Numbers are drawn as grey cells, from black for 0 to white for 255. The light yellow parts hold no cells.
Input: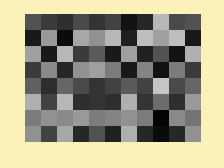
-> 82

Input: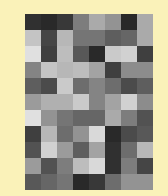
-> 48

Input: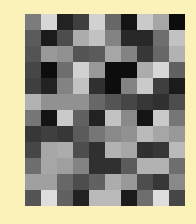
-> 124

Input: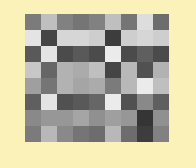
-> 123

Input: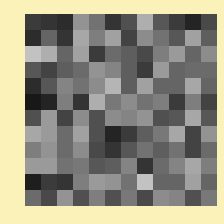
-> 59
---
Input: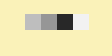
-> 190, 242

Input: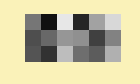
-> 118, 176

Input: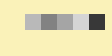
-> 185, 56

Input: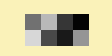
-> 113, 149

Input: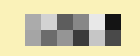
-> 171, 73

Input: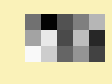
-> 113, 66

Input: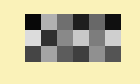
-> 8, 84

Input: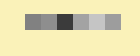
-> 129, 157

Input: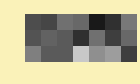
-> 77, 62

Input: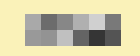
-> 169, 84
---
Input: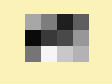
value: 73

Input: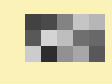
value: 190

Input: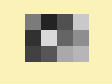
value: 101

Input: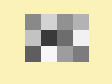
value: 109

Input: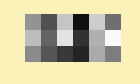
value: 227

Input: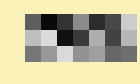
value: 16

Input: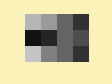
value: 100

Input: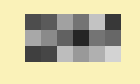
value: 97

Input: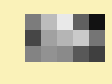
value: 181
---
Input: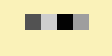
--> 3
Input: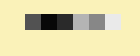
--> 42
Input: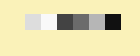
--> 67
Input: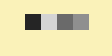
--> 106
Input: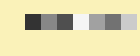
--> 79
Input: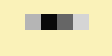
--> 102
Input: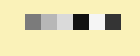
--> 218
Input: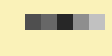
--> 39
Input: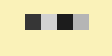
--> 28
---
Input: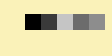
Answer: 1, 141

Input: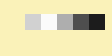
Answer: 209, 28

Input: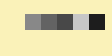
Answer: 136, 29

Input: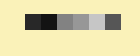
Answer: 40, 86

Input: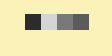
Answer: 44, 91

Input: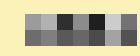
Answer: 155, 82

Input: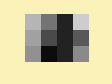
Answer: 181, 138
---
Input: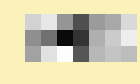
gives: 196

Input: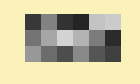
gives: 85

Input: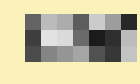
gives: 55

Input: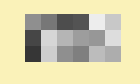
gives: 188

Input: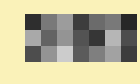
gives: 162

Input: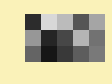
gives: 93
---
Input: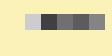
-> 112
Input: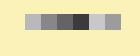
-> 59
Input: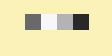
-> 247
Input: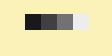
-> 64
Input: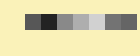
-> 209
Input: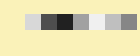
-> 240
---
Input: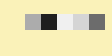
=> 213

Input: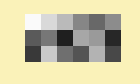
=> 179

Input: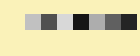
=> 96

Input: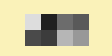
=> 182

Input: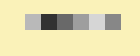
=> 214

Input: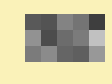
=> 95

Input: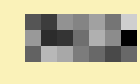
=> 73
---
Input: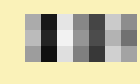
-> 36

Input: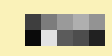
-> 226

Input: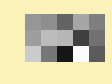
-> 188

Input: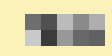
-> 59

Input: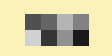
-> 53

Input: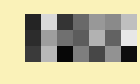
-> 158
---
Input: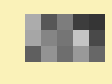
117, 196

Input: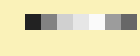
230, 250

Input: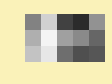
160, 244

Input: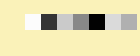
136, 252

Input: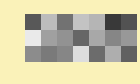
102, 234

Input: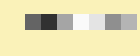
250, 250
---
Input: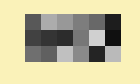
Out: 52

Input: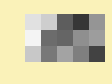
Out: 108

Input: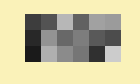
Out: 147

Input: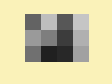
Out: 126

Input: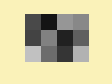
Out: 129

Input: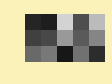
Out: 72

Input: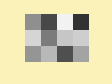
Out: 123

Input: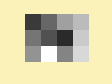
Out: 81

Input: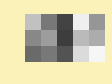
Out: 157
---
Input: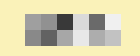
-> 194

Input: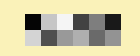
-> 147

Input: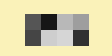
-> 49

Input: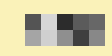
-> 136

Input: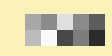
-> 43

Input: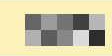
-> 45

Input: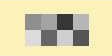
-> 85

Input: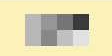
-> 225
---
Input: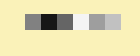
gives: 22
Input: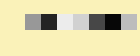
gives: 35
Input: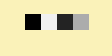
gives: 240
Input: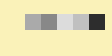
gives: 136
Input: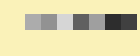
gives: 146
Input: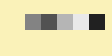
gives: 82
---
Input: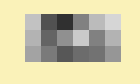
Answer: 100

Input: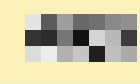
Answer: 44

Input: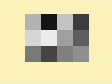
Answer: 235

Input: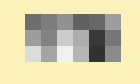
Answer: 131

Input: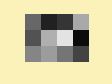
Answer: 175

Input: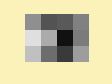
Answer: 171

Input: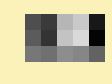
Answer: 51

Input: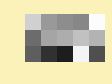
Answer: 165
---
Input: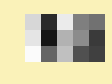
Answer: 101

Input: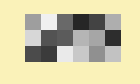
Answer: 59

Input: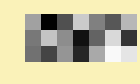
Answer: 68

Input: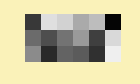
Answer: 41

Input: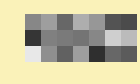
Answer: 143

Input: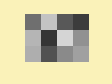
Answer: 81
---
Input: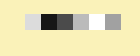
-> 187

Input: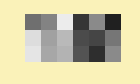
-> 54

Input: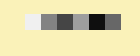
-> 158

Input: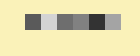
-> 129

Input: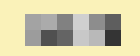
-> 208

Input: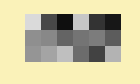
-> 199

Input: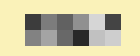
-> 144

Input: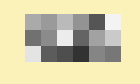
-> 147
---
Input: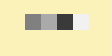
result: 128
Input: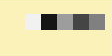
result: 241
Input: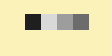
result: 31
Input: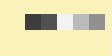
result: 61
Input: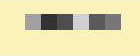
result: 160
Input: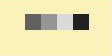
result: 97
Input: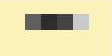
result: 95
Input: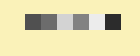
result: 80
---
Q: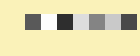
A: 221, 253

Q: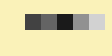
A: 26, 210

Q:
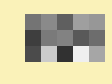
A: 130, 239

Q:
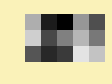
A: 128, 227

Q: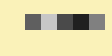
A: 74, 199

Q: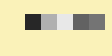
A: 232, 232
